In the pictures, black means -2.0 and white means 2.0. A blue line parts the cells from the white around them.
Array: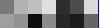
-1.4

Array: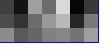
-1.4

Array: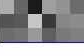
-0.7

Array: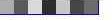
-0.6

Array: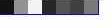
-1.0

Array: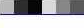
-0.6

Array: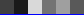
-0.6

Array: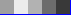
0.5
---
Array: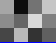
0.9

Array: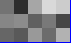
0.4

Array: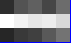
-1.0

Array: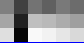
1.8

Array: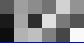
0.0

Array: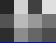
0.2

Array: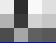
0.6
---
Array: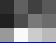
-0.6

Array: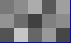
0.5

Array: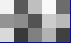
-0.3

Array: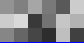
1.2

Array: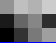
1.2

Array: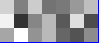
1.0
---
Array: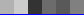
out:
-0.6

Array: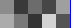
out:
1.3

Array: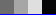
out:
1.5

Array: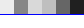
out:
-0.4

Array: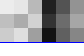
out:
-0.5

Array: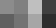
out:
0.6

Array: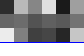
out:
-1.4
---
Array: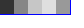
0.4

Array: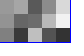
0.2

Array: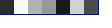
0.4

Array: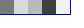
0.9

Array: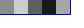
0.2

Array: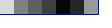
-0.5

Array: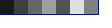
-0.4

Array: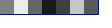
-0.4

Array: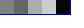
0.0

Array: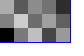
-0.1
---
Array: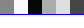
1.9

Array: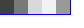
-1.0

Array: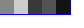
0.1

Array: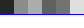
0.2

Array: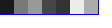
0.4

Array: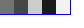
-0.2

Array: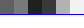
-0.1

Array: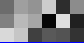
1.1
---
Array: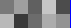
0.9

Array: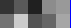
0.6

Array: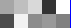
1.8

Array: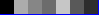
0.7

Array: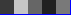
-0.1

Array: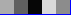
0.7

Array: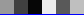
1.0

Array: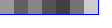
0.4
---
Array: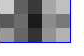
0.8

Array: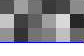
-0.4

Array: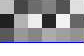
0.3

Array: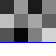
1.3

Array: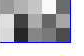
-0.8

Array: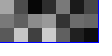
-1.8

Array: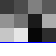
-1.3
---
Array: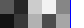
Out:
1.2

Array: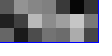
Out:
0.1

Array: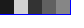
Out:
-1.2

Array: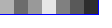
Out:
0.4

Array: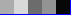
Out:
-0.3

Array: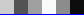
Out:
0.5
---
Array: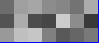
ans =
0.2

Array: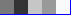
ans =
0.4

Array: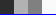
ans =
1.9

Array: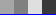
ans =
-1.1

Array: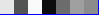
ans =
-1.8

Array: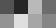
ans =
-0.3

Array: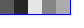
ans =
0.1

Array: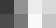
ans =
1.4

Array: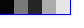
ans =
0.7

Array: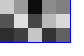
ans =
0.2
